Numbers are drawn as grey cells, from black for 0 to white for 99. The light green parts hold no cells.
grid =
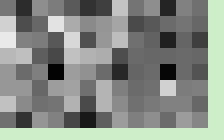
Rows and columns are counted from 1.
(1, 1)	46
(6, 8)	49
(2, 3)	40
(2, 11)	42
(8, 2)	19
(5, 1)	59
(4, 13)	40
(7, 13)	40
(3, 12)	39
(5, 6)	56
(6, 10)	43
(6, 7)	70
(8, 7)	36
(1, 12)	50
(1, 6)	19
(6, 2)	59
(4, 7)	67
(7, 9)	43
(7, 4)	45
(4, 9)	41
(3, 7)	59
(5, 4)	1
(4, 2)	74
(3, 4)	34
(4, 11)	40
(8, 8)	60
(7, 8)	54
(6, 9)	42
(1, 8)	76
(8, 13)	52
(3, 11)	12
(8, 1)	43

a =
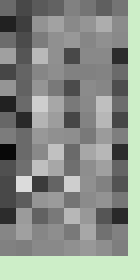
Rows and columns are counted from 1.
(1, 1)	41
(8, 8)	27
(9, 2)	41
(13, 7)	57
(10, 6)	65
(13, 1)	28
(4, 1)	62
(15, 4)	55
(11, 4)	65
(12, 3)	23
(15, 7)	44
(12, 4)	39
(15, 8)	50
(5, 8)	41
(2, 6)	58
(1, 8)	45
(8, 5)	27
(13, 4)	60
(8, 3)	70
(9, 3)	59
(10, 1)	3
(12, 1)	28
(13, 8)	46
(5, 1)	27
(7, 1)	13
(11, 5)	43
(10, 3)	53
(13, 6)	54
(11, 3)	74
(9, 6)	47
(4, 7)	53
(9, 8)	49
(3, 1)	42
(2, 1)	13

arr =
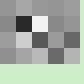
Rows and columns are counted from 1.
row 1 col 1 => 58
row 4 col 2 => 64
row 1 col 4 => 58
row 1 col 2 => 65
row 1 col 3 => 59

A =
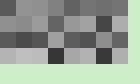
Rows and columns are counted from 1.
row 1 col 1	35
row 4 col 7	22
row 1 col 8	45
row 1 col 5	38
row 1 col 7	43
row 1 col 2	57
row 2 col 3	60
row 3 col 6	32
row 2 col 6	63

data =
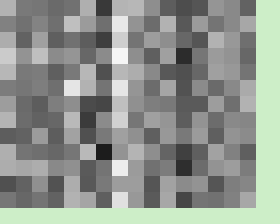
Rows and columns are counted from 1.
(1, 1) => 69
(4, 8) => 95
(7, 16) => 69
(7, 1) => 61
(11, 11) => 48
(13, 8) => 87
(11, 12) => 18
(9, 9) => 56
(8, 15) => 53
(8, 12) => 36
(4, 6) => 40
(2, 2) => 44
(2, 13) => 60
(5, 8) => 71
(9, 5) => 63
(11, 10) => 44
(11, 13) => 42
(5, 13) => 40
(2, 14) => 45
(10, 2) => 45
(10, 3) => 43
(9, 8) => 62
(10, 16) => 37
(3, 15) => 59
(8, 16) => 52
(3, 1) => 67
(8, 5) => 72
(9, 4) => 36
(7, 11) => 47
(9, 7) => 47
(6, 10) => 42
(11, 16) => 48
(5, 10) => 53
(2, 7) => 43
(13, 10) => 35
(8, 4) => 40
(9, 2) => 38
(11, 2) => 65

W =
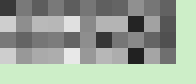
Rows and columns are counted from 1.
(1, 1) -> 22
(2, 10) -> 63
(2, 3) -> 72
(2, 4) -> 71
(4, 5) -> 90
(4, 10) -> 64
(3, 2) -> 39
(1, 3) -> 36
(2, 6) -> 53
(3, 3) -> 46
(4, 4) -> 67
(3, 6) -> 55
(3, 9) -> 53

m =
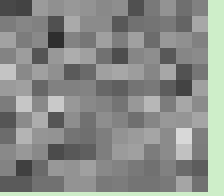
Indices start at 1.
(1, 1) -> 28
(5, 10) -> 52
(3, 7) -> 62
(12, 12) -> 64
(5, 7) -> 62
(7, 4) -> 78
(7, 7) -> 51
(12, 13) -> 44
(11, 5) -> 57
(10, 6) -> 37
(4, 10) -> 55
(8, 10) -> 52
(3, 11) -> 59
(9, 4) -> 57
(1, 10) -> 47
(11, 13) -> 36
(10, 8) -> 60
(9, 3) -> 58
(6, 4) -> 50
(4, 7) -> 44
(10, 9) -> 62
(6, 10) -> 47
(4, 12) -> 52
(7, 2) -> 77
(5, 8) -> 65
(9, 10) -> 64
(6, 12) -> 26
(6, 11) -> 36
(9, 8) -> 57
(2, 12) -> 39
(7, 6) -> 53
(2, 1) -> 48
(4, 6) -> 62
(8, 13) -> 64
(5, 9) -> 61

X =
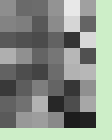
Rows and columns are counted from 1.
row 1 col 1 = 55
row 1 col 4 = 57
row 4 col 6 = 31
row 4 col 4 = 46
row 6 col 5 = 21
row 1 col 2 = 41
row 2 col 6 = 39
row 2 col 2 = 49
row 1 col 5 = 90
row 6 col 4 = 39
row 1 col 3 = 42
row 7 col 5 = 30
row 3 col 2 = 31
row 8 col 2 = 59
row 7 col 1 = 38
